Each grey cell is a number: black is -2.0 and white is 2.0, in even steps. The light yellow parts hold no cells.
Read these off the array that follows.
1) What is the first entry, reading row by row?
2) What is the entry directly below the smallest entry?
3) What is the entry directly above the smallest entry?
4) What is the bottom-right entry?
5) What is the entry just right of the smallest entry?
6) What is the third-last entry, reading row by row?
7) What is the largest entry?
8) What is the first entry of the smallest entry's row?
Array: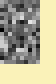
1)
0.6
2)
0.4
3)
-0.8
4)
0.6
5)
-0.2
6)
0.0
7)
1.6
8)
-2.0

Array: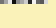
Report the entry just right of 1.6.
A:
-1.8
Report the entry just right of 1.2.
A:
-1.4

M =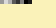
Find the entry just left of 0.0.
-1.2
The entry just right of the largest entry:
0.8

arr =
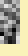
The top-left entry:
1.1
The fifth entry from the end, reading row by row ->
0.7
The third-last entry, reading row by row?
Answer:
-1.7
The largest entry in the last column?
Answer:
1.5
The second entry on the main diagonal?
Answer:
1.5
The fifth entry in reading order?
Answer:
0.5
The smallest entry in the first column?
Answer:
-1.9
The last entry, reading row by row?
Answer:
1.3
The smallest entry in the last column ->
-1.1
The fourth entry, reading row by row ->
0.9
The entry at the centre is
1.1
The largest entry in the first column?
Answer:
1.3

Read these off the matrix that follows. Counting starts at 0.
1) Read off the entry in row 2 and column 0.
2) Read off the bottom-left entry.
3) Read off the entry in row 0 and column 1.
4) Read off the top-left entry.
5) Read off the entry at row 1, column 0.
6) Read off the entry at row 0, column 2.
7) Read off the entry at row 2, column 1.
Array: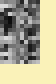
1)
0.8
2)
0.8
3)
0.0
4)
0.4
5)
1.4
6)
0.2
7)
-1.2

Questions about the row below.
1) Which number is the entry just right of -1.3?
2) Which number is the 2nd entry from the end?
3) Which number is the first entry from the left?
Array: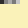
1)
0.1
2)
-0.1
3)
-1.3

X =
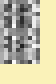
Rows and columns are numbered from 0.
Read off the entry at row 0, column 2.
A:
-0.3
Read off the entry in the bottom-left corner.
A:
0.7
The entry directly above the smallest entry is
-0.1
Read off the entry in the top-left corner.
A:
0.9
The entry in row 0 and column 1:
1.3
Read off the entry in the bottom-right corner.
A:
0.5
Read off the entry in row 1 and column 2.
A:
-1.1
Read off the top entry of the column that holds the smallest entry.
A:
0.1
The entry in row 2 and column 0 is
0.7
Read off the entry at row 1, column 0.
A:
0.7
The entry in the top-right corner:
-0.3
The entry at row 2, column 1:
-0.7
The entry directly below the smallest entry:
-0.3
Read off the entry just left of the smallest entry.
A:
0.5
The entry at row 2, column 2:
-0.5
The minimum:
-1.5

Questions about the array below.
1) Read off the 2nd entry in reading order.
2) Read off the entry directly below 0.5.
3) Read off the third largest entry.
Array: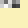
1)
-0.3
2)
-0.9
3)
1.3

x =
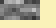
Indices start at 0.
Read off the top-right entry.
-0.8
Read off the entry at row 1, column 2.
-0.2
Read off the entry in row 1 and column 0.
0.0
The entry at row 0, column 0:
-1.0
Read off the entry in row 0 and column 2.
0.8
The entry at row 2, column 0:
0.2
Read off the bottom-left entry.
-0.6
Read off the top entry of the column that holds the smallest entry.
-1.0
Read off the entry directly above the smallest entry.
-0.4
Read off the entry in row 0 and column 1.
0.6

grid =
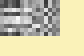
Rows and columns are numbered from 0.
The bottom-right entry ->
0.5
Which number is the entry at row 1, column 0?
-0.7
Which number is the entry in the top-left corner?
-0.3
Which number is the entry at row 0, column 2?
-0.3
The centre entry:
1.1
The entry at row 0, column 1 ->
-0.9
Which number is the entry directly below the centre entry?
1.3
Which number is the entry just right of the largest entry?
1.1
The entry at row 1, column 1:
-0.9
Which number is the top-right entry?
0.3
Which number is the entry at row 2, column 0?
0.5
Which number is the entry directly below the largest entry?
1.7
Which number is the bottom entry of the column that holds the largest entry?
-1.1
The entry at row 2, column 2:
1.3
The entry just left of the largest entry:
1.3
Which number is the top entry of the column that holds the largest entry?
-1.1

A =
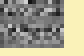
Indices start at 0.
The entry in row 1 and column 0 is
-0.5
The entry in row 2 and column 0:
-1.3
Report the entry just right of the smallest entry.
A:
-1.3
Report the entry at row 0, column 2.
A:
0.5
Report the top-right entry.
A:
-0.3
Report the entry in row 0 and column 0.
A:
0.5
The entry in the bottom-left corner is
-0.5
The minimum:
-1.7
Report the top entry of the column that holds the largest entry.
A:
1.3
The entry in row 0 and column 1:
-1.3
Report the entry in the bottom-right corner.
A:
-0.1
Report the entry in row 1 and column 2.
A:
0.3
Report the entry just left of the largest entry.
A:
0.7
